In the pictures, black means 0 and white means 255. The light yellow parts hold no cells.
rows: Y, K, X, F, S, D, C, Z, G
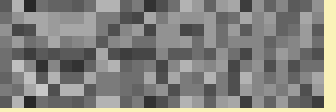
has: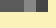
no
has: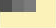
no
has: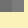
yes
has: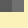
yes

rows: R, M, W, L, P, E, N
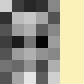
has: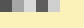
no
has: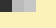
yes
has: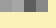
no
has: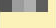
yes
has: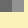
yes
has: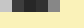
no

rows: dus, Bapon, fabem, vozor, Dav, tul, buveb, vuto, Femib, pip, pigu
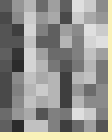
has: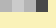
no
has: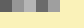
yes
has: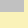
yes
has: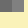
yes
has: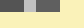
yes
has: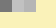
no

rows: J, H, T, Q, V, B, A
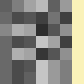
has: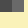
no
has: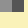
no
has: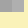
no
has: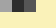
yes
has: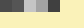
yes
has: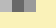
no

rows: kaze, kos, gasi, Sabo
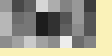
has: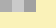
no
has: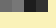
yes
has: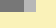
no

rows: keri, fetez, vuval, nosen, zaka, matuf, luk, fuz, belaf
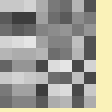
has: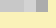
yes
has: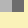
yes
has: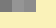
no

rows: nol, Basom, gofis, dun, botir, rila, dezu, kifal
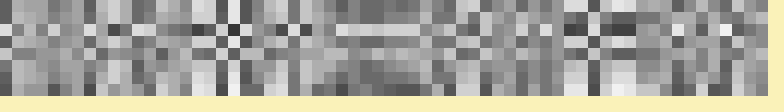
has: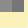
yes
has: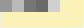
yes
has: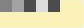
no

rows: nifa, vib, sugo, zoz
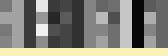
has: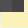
yes
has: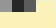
yes

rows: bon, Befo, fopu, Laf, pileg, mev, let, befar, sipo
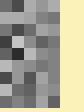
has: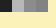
no
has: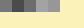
yes

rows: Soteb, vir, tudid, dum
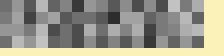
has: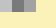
no
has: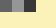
no

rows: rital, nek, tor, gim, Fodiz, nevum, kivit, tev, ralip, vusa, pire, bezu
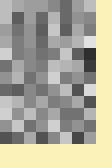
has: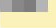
no
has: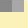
yes
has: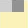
yes
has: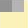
yes
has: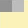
yes
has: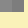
yes
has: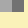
yes

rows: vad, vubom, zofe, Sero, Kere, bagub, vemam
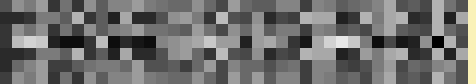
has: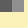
no
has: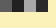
yes
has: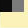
no
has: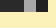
no
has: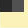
yes
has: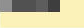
no
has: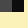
no

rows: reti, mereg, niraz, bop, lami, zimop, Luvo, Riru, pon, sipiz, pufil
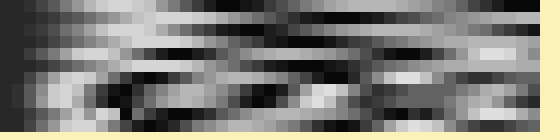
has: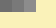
yes
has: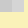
yes
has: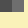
yes
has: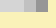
yes
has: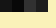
yes
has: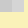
yes

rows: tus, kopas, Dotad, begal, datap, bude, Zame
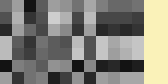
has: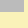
no
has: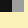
no

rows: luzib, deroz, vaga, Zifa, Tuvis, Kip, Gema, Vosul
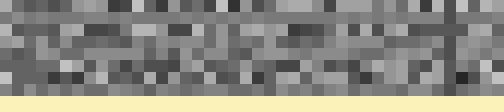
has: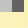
yes
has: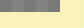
yes
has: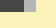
yes
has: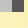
no

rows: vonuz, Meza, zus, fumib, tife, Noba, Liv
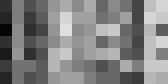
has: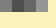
yes
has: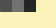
no
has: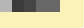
no
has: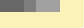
no
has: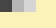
no
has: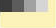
yes

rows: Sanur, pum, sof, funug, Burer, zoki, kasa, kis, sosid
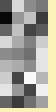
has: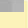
no
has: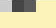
no
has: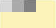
yes

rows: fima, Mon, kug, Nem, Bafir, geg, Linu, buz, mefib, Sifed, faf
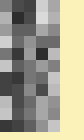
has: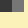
yes
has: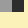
yes
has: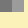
yes
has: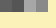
no
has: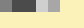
no
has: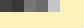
yes
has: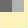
no

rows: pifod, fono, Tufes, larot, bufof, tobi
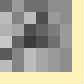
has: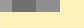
yes
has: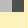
yes

